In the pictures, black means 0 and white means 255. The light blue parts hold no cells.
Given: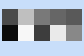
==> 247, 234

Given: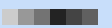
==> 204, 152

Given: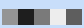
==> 237, 148

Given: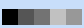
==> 193, 152

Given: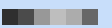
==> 190, 172

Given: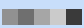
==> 203, 166

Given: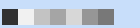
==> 241, 215

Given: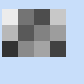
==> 236, 200

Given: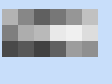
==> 240, 233

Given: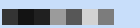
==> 210, 155
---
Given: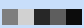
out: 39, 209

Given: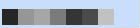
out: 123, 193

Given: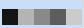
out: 137, 203

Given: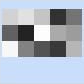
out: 253, 253

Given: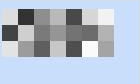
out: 149, 250

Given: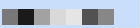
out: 217, 229

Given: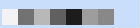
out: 96, 243

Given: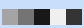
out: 24, 239
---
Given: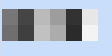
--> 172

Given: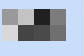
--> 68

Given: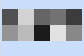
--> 27

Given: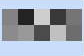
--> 75

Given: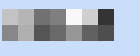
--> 150

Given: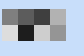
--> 29
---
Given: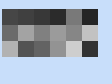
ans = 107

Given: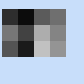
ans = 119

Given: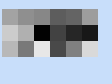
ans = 204

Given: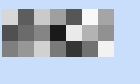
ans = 80

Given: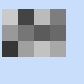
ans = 153

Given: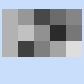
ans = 178
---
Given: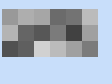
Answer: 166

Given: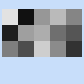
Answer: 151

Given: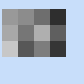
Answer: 110

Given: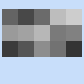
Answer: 107

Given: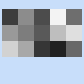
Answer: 76

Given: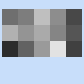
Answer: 191

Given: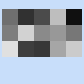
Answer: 75
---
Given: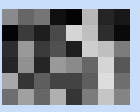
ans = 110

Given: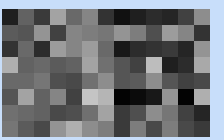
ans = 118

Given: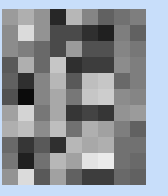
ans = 147

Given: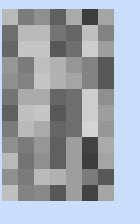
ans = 191

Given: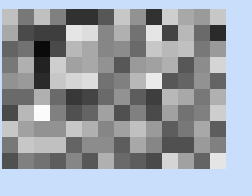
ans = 80

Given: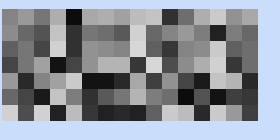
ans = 209
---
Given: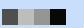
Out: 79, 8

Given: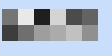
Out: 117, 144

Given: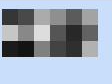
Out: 54, 177

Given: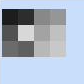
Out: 29, 200

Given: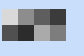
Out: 217, 125

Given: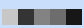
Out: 199, 23

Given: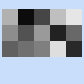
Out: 177, 41
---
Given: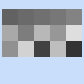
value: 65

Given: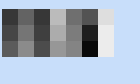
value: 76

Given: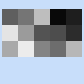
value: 132

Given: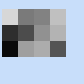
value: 172

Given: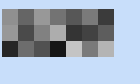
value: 81

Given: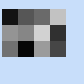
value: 155

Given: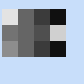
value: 59

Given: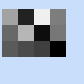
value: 63
